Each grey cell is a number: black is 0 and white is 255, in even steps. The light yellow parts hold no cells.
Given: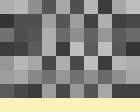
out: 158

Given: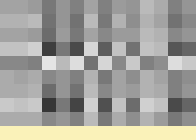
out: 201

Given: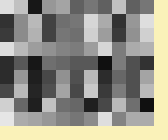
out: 208

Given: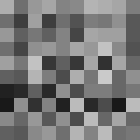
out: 137

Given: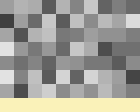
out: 226
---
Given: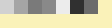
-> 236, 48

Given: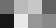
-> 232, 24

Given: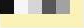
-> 246, 18

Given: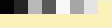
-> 248, 4

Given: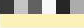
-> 248, 38

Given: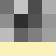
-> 196, 46

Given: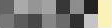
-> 197, 34

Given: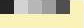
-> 211, 37

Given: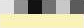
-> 228, 18
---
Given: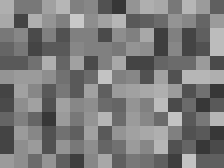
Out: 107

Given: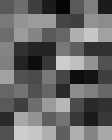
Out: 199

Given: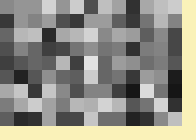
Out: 49

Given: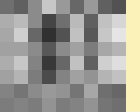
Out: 124

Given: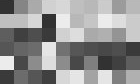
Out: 86

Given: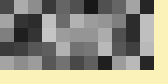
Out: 156
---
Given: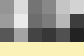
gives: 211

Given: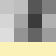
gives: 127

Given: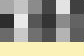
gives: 64

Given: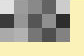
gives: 204

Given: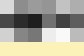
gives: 174

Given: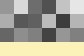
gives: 230
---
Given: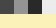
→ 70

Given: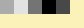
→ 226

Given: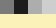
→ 122

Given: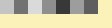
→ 142

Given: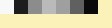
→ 186

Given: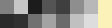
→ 163

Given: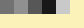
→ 144

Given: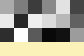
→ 90

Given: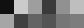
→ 99

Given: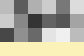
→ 105
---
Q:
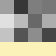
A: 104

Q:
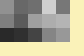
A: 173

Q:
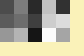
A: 205

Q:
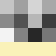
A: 183

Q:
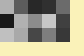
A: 199

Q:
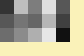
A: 182

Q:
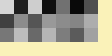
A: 133
